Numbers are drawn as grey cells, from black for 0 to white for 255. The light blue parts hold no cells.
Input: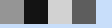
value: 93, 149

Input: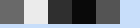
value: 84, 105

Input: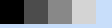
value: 212, 0

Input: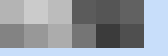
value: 97, 131

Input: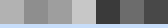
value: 72, 178

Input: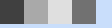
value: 113, 64

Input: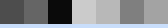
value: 163, 77
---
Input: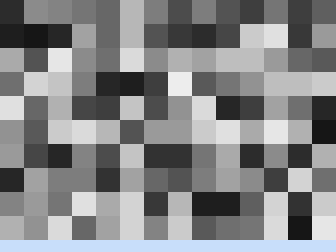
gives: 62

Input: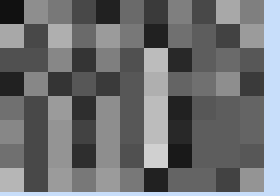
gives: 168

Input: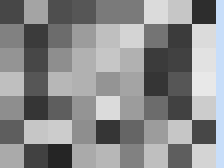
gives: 198

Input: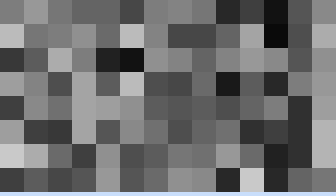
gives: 85

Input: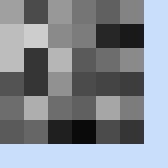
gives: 96

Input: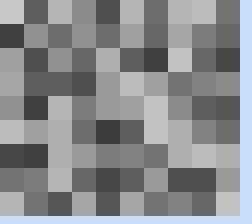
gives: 187

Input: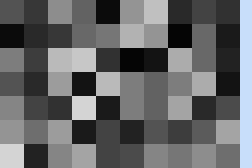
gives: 67

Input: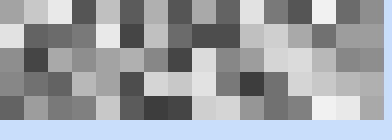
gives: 107

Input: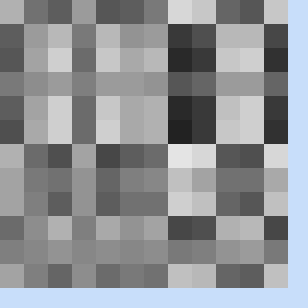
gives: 86
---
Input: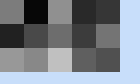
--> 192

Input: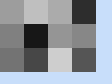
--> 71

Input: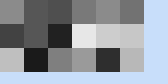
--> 154

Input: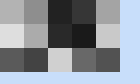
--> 208

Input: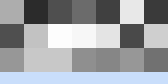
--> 135

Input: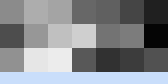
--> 49

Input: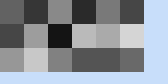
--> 84

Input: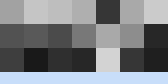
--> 211

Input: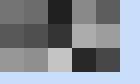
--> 195
